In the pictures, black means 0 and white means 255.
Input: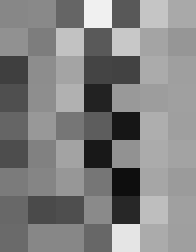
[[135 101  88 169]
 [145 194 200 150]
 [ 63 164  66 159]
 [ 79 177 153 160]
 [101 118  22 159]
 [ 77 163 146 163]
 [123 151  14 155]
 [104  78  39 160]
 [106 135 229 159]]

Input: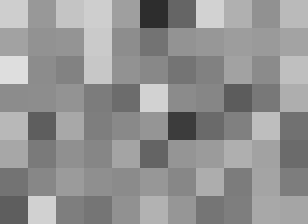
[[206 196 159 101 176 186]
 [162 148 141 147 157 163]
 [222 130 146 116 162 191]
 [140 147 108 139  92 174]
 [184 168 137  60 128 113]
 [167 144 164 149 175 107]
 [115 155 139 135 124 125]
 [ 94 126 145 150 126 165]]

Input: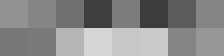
[[147 113 124  91]
 [120 181 199 132]]

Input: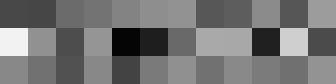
[[ 72 107 131 146  93  86]
 [242  77   5 105 168 207]
 [136  81  67 144 137 112]]

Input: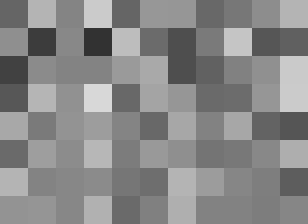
[[101 132 101 150 119 180]
 [143 136 189  78 197  96]
 [ 65 131 154  78 129 202]
 [ 87 145 104 150 108 203]
 [168 147 132 167 167  85]
 [106 140 124 143 120 174]
 [180 135 118 180 134  93]
 [147 135 106 175 130 134]]

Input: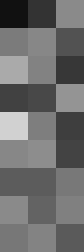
[[ 17 138]
 [123  82]
 [170  55]
 [ 65 148]
 [209  62]
 [135  67]
 [ 92 120]
 [138 128]
 [119  90]]
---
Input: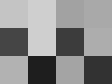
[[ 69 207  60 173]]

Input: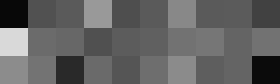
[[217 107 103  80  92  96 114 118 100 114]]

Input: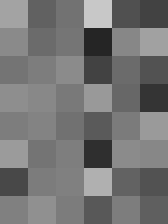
[[138 107 117  37 135 161]
 [142 136 121 153 103  52]
 [155 116 126  47 139 135]
 [128 144 124  88 125  95]]

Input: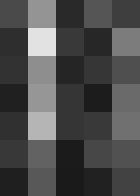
[[ 46 226  57  39 124]
 [ 32 150  53  28 106]
 [ 56  98  27  71  81]]

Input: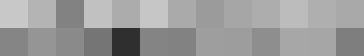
[[133 149 138 117  47 132 130 158 157 142 167 166 126]]

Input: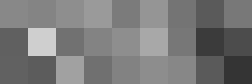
[[ 96 207 113 131 142 168 119  59  76]]

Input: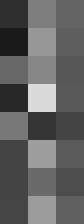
[[ 26 151  94]
 [ 40 218  89]
 [ 68 158  91]
 [ 69 155  95]]

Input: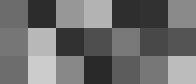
[[118 184  49  78 120  72  84]]
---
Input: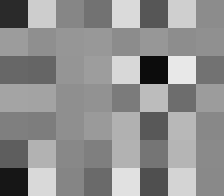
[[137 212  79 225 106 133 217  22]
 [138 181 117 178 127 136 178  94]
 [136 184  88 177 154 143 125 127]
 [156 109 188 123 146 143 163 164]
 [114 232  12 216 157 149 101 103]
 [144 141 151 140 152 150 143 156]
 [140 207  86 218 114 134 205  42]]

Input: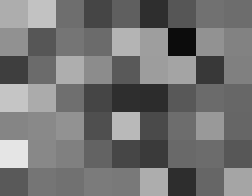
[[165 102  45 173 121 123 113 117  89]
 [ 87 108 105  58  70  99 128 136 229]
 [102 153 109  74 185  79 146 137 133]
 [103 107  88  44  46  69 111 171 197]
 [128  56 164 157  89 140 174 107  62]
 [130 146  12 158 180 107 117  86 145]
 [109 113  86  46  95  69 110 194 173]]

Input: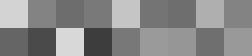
[[153 111 150 154 120  61 216  74 101]
 [131 175 110 116 197 121 109 131 211]]

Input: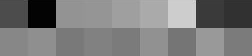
[[123 153 117 145 123 129 121 143 135]
 [ 49  58 205 170 159 149 147   3  76]]

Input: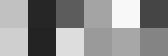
[[132 167 154 221  35 207]
 [ 69 248 164  92  38 193]]

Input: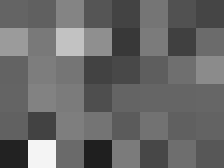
[[ 87 110  71 123  31 106 244  34]
 [ 99  96 114  91 116 126  66  97]
 [102 101 101 100  78 123 130 100]
 [139 111  94  72  66 117 125  99]
 [107  64 123  56 143 194 121 155]
 [ 69  81 117  67  85 132  96 100]]
